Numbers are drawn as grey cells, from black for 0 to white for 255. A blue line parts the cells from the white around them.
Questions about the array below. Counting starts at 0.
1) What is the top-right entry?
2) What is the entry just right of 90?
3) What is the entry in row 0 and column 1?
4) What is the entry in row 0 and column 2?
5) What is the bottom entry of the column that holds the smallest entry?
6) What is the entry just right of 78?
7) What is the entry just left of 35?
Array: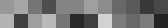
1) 72
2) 56
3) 166
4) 117
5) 35
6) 132
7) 124

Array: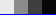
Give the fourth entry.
7
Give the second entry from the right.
63
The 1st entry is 234
